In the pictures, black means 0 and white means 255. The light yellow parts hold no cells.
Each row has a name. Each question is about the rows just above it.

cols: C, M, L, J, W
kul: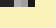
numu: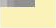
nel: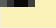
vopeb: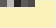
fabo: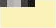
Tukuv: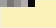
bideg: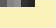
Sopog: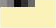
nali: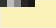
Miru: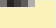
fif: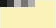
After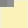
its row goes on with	[50 38]
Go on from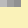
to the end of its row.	[145 145]
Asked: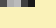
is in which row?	fabo

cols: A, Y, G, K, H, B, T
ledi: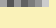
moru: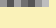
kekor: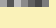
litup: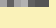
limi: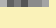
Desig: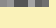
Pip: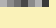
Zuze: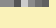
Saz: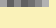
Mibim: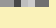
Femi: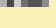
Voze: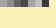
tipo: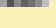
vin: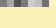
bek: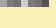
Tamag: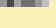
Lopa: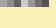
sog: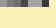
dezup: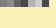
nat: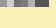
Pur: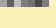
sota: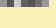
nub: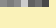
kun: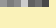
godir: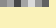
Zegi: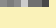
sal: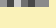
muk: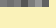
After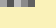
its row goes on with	[ 72 124]
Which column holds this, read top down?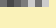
K
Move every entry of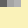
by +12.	[109 176 190]
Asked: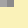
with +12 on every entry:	[176 151]
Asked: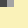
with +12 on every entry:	[ 84 176]
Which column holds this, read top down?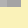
A

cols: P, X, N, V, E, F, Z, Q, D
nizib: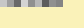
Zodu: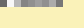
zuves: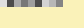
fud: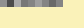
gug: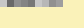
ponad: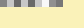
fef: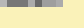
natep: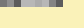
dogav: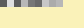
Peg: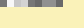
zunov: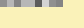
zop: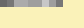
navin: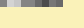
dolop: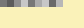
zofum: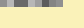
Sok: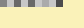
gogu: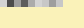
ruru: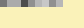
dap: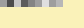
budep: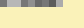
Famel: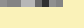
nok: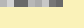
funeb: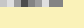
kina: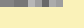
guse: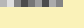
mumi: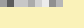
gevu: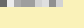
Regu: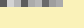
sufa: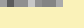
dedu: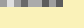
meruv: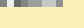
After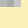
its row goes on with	[119 105]
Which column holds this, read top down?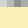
F
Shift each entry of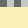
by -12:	[ 93 187  93 187]
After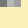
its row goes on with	[105 171 158]

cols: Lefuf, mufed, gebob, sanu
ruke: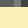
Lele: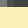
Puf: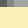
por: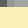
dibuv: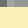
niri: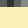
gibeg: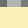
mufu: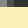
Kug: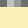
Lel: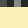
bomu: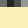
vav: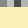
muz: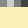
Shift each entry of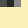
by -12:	[ 66  26 124]
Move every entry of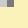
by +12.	[216 134]

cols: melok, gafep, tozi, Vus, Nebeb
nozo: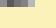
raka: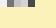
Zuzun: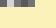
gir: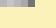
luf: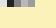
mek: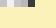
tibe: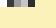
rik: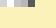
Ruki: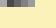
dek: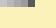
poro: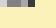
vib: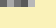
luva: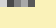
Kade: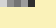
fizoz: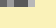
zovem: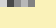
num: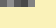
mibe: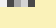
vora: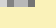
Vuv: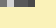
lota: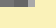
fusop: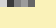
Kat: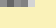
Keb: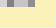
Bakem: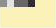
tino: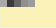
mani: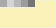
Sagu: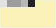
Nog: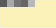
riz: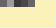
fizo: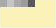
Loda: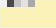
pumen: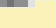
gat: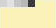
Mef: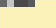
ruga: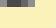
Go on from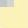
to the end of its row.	[73]
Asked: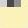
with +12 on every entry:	[224  85 155]
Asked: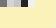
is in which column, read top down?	gafep
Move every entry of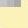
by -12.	[185 172 157]
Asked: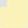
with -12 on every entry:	[214]
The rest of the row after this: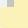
[184  58]

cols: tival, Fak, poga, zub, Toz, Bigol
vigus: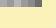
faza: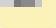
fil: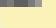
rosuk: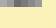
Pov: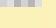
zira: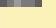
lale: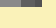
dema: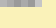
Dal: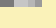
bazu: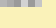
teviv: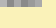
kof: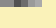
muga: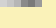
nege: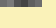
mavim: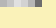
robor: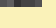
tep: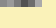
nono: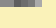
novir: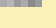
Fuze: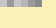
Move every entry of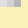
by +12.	[236 222 194]
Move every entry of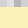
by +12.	[222 236 194 222]
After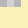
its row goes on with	[224]
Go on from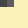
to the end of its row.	[109]

